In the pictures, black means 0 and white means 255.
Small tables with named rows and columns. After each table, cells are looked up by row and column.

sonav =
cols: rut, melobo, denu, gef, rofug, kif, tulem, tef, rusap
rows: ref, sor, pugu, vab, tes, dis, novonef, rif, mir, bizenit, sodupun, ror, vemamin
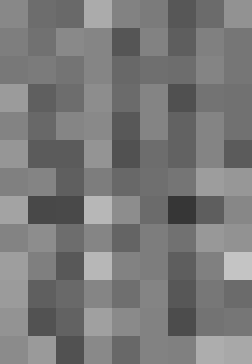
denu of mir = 109
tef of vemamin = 173
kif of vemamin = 130
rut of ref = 136
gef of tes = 137
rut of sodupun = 155
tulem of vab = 80
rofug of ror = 138
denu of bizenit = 88
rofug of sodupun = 111
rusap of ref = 146
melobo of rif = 72
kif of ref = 123
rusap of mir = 146
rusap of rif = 135
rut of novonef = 128
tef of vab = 115
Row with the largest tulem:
vemamin

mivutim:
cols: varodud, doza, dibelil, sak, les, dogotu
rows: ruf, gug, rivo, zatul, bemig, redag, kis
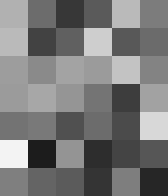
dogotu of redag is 86
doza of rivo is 138
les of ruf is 186
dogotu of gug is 107
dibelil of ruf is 55
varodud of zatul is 155
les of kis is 126

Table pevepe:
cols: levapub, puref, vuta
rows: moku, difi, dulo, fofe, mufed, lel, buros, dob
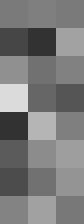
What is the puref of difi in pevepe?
50
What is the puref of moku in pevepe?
127
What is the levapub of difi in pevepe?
70
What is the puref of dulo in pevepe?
113
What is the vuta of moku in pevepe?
122
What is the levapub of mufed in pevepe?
50
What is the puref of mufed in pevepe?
181
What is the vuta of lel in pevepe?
158
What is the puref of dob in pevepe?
161
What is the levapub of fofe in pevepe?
219
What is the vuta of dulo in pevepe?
129
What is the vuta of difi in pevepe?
162
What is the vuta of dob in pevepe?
120
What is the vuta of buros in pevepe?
148
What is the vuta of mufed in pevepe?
127
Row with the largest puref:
mufed

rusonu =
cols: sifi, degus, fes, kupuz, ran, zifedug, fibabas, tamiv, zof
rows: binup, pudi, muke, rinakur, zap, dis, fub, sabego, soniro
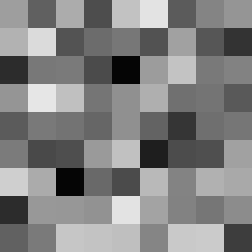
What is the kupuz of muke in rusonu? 75
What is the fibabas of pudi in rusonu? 161
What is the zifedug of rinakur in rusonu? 175
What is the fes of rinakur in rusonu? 192
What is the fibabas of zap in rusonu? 53
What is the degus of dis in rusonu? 73
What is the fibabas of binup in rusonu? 91
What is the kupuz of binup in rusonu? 77
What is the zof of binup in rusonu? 149
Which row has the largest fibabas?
soniro

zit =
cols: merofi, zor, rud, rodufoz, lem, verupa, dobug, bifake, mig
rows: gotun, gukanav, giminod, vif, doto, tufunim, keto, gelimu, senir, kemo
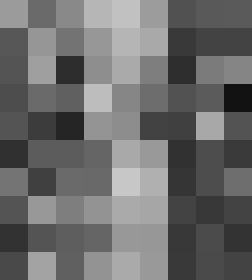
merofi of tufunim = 48
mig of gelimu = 67
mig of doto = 83
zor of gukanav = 150
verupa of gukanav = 169
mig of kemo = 67
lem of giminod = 170
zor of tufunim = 92
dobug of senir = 56
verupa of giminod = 126
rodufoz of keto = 105
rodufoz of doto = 148

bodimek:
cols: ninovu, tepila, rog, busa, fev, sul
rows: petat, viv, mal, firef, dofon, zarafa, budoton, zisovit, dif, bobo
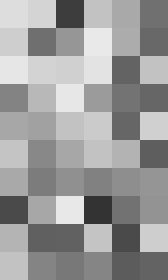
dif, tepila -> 96
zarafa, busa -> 194
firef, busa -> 155
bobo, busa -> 133
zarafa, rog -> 167
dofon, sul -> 208
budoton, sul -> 149
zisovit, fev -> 114
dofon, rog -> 194
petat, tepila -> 212
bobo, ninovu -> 194
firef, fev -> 115
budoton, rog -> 144
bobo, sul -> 99
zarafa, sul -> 94
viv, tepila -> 111
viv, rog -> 150
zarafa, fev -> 179
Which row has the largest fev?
zarafa

